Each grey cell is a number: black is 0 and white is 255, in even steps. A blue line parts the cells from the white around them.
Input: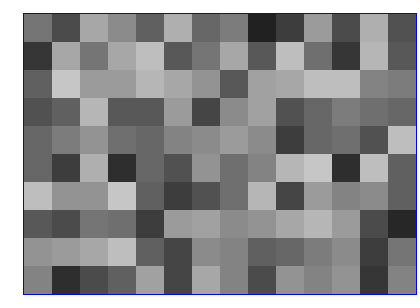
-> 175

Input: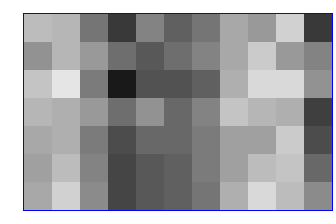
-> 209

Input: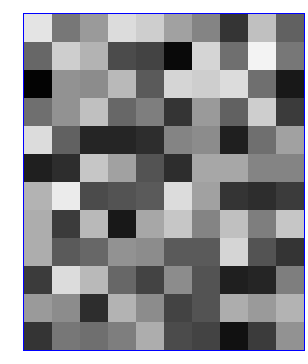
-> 192

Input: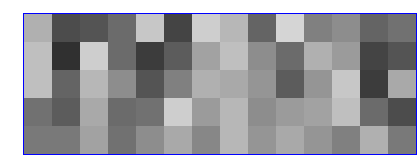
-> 100

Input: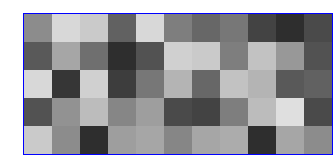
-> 46

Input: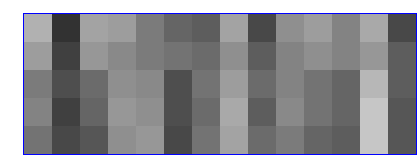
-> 169

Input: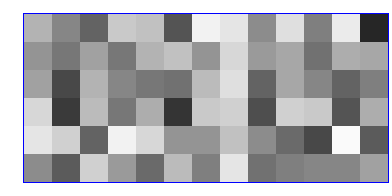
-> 235

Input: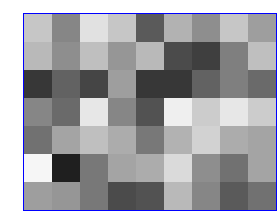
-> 198
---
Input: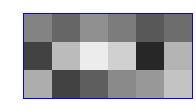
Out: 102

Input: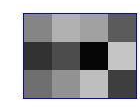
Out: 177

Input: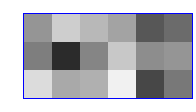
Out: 206

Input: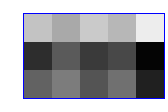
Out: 169

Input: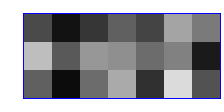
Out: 18

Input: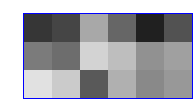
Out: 69

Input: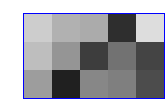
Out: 177

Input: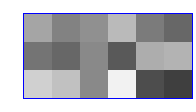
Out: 130

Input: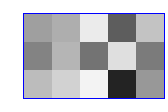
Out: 174

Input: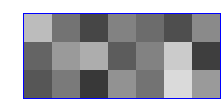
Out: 115
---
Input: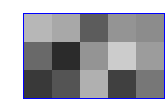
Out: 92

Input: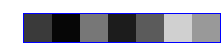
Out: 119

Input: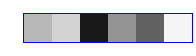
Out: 25

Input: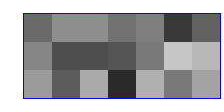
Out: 142

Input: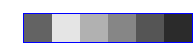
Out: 177

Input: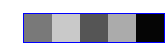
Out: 85

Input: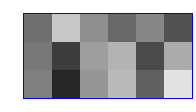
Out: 143
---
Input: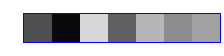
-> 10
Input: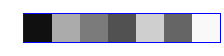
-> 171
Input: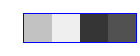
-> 239
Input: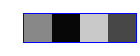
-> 7
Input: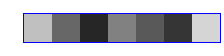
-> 103
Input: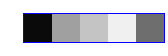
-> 160
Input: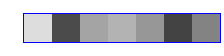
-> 75
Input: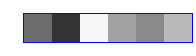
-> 51
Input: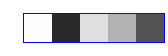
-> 41
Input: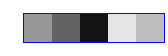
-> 99
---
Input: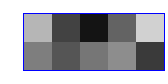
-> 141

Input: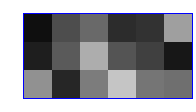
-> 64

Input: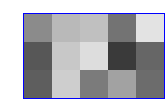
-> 58

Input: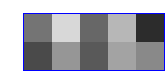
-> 163

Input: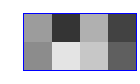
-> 199

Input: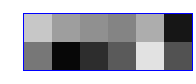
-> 226
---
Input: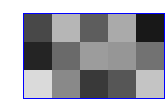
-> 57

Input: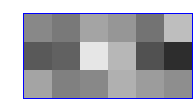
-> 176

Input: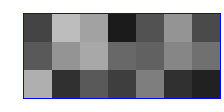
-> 126

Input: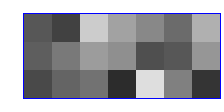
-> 222

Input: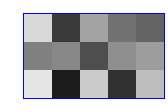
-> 203

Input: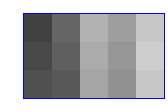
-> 165

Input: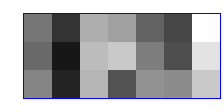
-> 146

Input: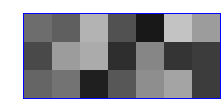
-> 142
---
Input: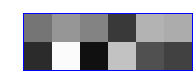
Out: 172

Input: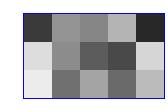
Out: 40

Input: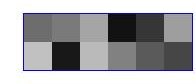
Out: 158

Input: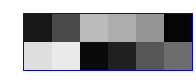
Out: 4

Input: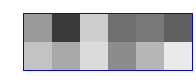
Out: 96

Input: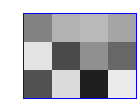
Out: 164

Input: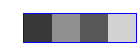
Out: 210
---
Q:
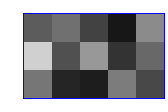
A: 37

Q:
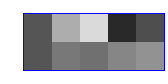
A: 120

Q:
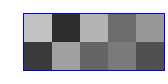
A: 160

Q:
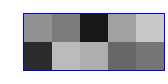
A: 187

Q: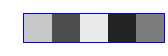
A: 77

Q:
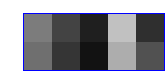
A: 53
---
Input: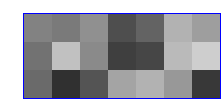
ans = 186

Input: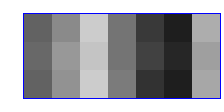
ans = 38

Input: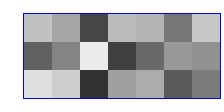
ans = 152

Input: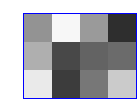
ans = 99

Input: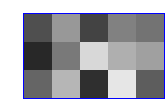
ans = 175

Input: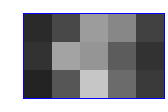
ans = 92

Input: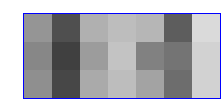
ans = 116
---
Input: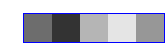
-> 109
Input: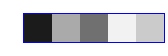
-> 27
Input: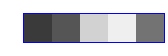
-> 58
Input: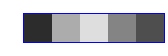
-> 44
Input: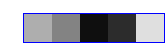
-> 174
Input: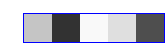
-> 197
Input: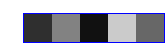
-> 47
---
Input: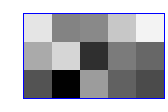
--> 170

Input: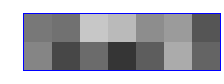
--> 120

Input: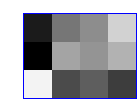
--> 0

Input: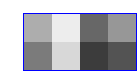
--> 173

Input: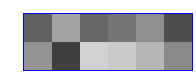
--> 96

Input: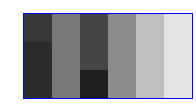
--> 43

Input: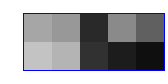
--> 166

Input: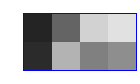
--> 36

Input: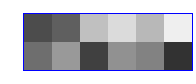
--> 76
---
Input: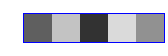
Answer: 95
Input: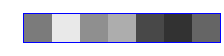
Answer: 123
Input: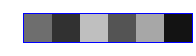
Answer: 110
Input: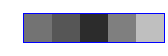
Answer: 115
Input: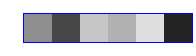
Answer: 142
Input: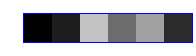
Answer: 2
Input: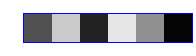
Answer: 81
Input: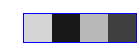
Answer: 213
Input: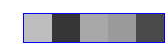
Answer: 190
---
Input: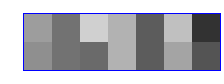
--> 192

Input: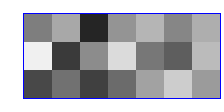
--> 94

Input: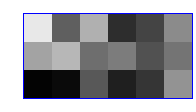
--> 81

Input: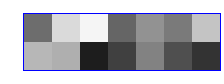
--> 122

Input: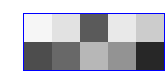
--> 233

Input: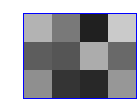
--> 172

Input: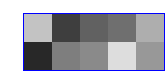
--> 111
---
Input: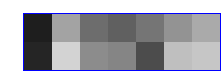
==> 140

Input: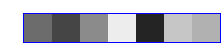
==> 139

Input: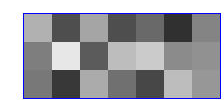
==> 171

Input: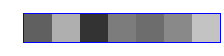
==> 51

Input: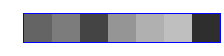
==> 68

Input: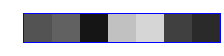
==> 21

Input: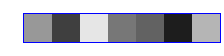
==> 230

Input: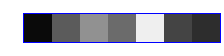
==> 145

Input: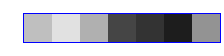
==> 176

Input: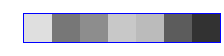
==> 141
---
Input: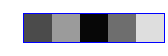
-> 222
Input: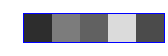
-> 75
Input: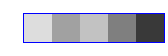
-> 57
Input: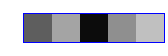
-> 192
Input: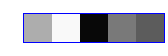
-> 92
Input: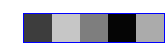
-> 171
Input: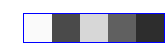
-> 45
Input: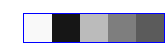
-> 91
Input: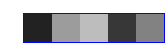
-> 130
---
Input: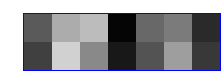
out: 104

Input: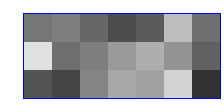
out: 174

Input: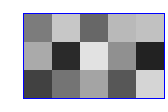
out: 226

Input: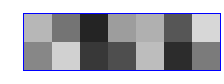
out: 176

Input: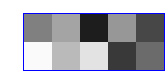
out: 29

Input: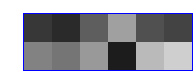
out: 160
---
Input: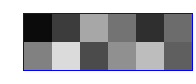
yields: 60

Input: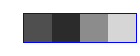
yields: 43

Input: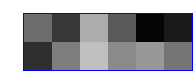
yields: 55

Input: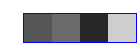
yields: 107

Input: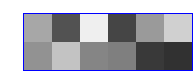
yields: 82

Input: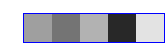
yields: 116

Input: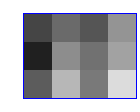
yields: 106

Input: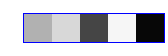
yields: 216
